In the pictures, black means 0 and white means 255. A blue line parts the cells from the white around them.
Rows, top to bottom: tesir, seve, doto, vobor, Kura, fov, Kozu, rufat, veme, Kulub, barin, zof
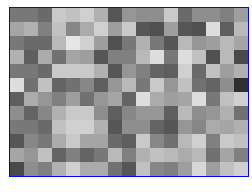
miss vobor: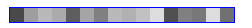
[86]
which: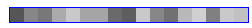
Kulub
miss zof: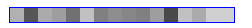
[215]

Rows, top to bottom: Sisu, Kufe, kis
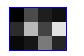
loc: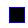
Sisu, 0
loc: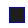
Sisu, 2
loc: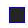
kis, 3

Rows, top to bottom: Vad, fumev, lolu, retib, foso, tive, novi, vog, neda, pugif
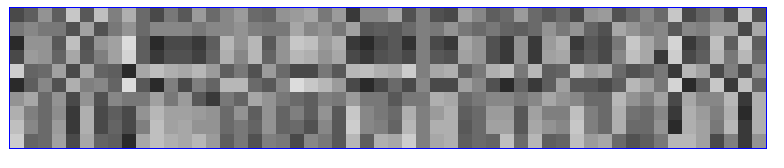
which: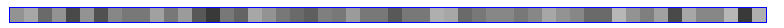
novi
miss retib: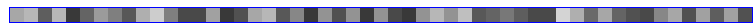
[65]
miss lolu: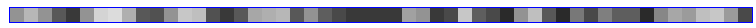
[50]
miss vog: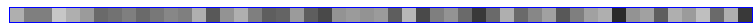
[141]
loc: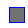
vog, 44

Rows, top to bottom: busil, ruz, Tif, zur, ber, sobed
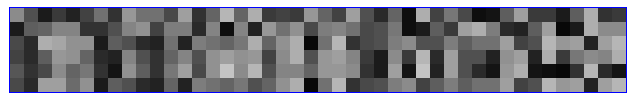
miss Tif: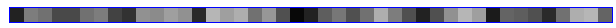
[166]
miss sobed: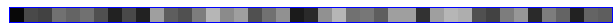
[107]
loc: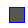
ber, 0

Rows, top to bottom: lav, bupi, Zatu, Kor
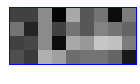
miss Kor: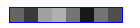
[109]
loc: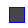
Zatu, 1
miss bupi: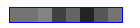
[139]
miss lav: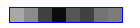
[4]
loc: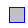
Zatu, 7
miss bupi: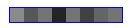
[131]

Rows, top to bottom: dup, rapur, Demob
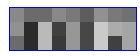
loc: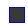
Demob, 3
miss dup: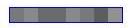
[113]
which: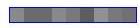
dup

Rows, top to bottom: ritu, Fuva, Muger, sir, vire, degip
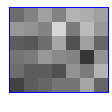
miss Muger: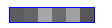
[80]
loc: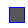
Muger, 1
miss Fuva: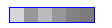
[146]
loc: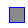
sir, 3

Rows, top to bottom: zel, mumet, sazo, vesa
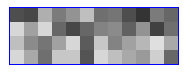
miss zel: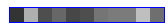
[147]
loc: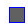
mumet, 8
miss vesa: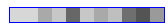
[207]

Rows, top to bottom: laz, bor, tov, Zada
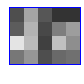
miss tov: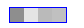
[64]
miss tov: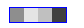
[186]
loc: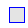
tov, 0
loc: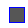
laz, 2

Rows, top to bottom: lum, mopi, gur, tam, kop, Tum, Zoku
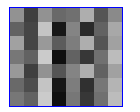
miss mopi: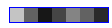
[168]
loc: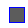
gur, 3

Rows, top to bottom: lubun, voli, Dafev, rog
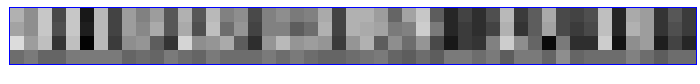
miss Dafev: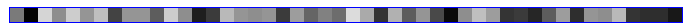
[18]
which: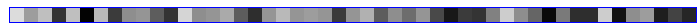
Dafev
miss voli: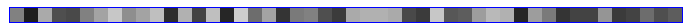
[136]
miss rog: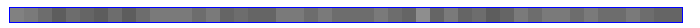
[116]

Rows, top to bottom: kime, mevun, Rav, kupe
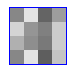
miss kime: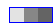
[157]
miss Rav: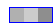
[121]
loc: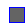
kime, 2
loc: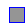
mevun, 1

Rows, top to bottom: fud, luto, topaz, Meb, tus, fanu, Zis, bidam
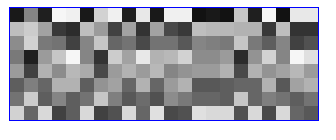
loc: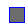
Zis, 9
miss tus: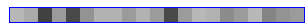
[162]
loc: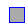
tus, 5

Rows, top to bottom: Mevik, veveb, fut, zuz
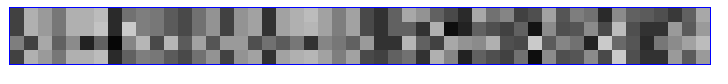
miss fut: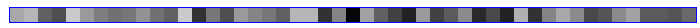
[188]
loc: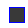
Mevik, 47
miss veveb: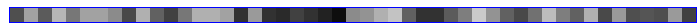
[20]
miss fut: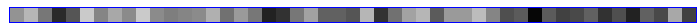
[105]
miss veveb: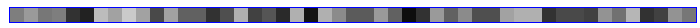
[195]

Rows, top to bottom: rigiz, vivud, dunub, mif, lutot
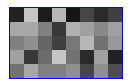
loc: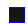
rigiz, 4
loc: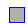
vivud, 4
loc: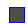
lutot, 7
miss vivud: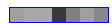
[176]
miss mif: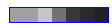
[107]
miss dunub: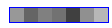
[120]
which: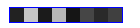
rigiz

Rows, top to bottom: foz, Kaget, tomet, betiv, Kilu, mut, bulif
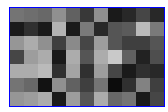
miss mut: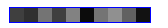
[104]
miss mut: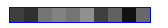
[12]
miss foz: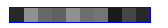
[56]
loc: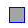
Kilu, 4
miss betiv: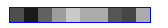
[34]
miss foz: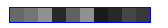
[110]
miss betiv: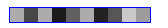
[78]

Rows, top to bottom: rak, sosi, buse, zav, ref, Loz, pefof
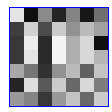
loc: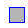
zav, 6
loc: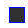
ref, 2
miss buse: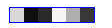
[236]

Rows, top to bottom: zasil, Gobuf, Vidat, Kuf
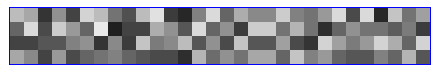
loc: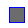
Kuf, 14
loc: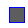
Gobuf, 27
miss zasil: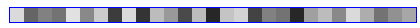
[80]

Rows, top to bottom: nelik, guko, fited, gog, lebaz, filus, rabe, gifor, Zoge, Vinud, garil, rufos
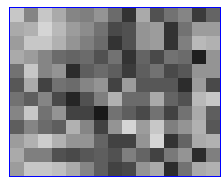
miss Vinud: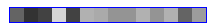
[205]
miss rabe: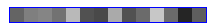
[177]
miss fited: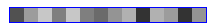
[185]
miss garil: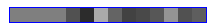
[121]
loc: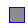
guko, 5
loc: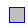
rufos, 3
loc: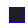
gog, 13

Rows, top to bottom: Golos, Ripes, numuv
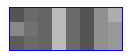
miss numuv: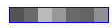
[92]
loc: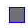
Ripes, 1

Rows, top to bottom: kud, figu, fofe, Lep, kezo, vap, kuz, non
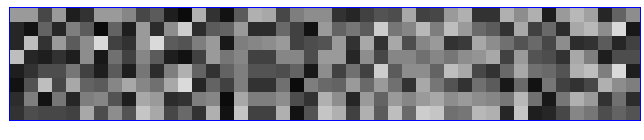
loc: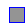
Lep, 33
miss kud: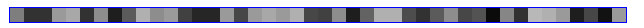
[161]
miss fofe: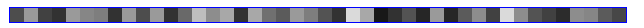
[58]

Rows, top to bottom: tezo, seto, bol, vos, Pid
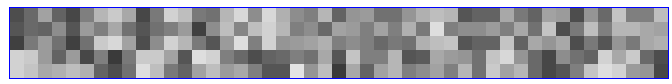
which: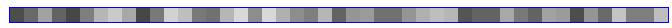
tezo
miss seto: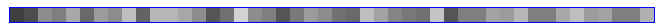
[222]
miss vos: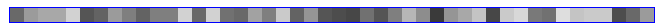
[91]
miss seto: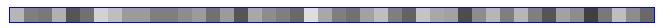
[133]

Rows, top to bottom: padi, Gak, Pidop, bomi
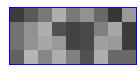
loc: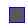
padi, 1
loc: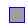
Pidop, 6

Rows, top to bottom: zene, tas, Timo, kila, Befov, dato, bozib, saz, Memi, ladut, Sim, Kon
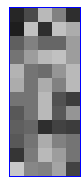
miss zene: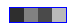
[38]
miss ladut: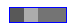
[129]
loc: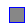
Kon, 1
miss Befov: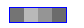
[179]
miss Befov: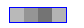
[108]
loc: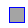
Kon, 3
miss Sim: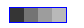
[123]

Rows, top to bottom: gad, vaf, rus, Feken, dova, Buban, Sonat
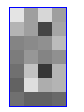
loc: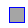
vaf, 3
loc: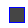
vaf, 2
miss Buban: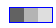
[173]
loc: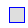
Buban, 1
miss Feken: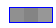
[124]
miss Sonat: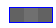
[105]
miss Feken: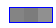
[151]

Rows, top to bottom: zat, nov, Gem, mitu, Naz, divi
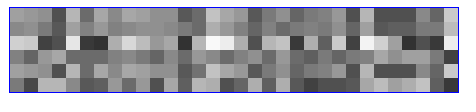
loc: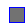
Naz, 13
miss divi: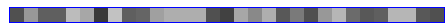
[72]

